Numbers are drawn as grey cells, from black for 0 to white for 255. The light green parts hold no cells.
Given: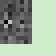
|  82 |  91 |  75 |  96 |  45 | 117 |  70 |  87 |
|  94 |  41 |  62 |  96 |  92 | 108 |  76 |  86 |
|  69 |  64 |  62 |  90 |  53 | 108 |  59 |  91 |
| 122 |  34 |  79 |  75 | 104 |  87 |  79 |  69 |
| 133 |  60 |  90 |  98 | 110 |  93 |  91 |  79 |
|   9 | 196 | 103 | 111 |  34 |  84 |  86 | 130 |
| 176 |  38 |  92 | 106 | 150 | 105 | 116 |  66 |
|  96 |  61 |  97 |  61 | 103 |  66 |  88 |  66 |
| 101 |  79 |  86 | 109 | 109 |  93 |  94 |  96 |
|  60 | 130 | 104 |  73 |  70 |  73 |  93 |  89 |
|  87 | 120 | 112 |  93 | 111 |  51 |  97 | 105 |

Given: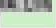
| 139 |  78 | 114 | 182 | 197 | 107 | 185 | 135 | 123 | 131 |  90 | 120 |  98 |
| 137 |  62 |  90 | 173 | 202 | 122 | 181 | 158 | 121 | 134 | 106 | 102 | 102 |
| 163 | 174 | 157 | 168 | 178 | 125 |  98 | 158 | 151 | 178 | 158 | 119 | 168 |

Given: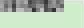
| 126 | 142 |  94 | 163 | 144 | 168 |  73 |  98 | 116 | 101 |  56 | 117 | 154 | 105 | 141 | 156 |
| 106 | 142 |  67 | 155 | 131 | 134 |  93 | 106 | 145 | 141 |  79 | 133 | 143 | 130 | 100 | 169 |
| 134 | 179 |  91 | 187 | 188 | 152 | 156 |  52 | 125 | 192 |  80 |  99 |  50 | 177 | 167 | 158 |

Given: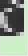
|  51 |  83 | 217 | 106 |  49 |  52 |
|  48 |  52 |  52 | 135 | 202 |  49 |
| 143 | 194 |  63 |  49 |  49 |  51 |
|  65 |  51 |  52 |  48 |  49 | 193 |
| 133 |  46 |  49 |  49 |  45 | 202 |
| 145 |  51 |  50 |  46 |  47 | 193 |
| 197 |  63 |  49 |  48 |  48 | 144 |
| 135 | 202 |  66 |  48 |  50 |  48 |
|  48 |  48 |  53 | 130 | 206 |  55 |

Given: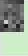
|  94 |  78 |  77 |  65 |  55 | 118 |
| 112 | 131 |  95 |  95 | 119 | 116 |
| 100 |  87 | 105 |  94 | 113 | 113 |
|  64 | 104 |  70 |  90 | 129 | 105 |
|  83 | 125 | 110 |  88 | 113 | 122 |
| 205 | 127 |  79 | 119 |  66 |  84 |
|  20 | 116 | 133 |  39 | 126 |  68 |
|  89 | 102 |  82 |  61 | 100 |  63 |

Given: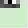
| 183 |   1 | 249 | 159 |  76 |
|  73 |  72 |  55 |  80 |  90 |

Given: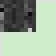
|  66 |  58 |  41 |  56 |  56 |  78 |  61 |  60 |  54 |
|  51 |  48 |  70 |  58 |  46 |  94 |  55 |  54 |  97 |
|  73 |  61 |  39 |  53 |  54 |  82 |  86 |  65 |  13 |
|  53 |  51 |  40 |  61 |  59 |  68 |  13 |  52 | 137 |
|  55 |  52 |  36 |  52 |  59 |  40 |  44 |  56 | 127 |
|  63 |  56 |  41 |  57 |  57 |  76 |  48 |  58 |  76 |
|  47 |  49 |  68 |  57 |  48 |  85 |  63 |  55 | 103 |
|  54 |  40 |  44 |  49 |  75 |  79 | 198 |  55 | 113 |

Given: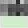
| 168 | 159 | 175 |  46 | 197 | 134 | 161 |
| 121 |  82 |  87 |  78 |  94 |  91 | 116 |
| 130 |  69 |  79 |  75 |  75 |  93 | 117 |
| 156 |  82 | 101 |  42 | 117 |  83 | 150 |

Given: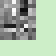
| 163 | 152 | 247 | 148 |  74 |  31 | 183 | 121 | 142 |
| 195 | 169 | 159 | 160 |  99 |  46 |  99 |  92 | 133 |
| 140 | 133 | 253 | 139 |  13 |  16 | 199 | 162 | 160 |
| 116 | 128 | 237 | 124 |  53 |  50 | 189 | 171 | 153 |
| 108 | 133 | 103 | 127 | 184 | 150 | 115 | 115 | 128 |
| 103 | 121 | 153 | 117 | 105 | 101 | 153 | 144 | 146 |
|  34 |  29 |  26 | 109 |  68 | 242 | 154 | 179 |  94 |
| 179 | 201 | 221 | 127 | 207 |  39 | 113 |  76 | 144 |
| 121 | 120 |  72 | 153 | 125 | 151 | 109 | 122 | 124 |
| 121 | 124 |  79 | 121 | 164 | 161 |  81 | 118 | 105 |
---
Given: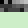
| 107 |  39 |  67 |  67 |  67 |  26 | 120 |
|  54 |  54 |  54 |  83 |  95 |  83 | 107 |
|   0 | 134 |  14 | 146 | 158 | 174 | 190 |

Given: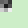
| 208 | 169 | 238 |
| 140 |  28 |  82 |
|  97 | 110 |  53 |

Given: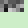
| 151 |  21 | 204 | 178 | 139 |  61 |
| 127 |  49 | 114 |  76 | 151 | 178 |
| 102 | 139 |  90 |  90 |  76 | 102 |

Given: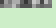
| 113 | 143 | 143 | 186 | 127 |  83 |  83 |  83 | 159 | 113 |  99 | 113 | 113 |
|  71 | 159 | 127 | 172 | 172 |  99 |  55 |  99 | 199 | 172 |  71 | 186 | 127 |

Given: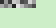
| 171 | 127 | 171 |  35 | 226 | 186 | 139 | 115 |  74 |
|  49 | 155 |  62 | 201 | 186 |  74 |  90 | 213 | 155 |

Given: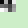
| 252 | 220 |  82 | 163 |
| 109 |  97 |  68 | 150 |
|   8 | 177 |  24 | 236 |
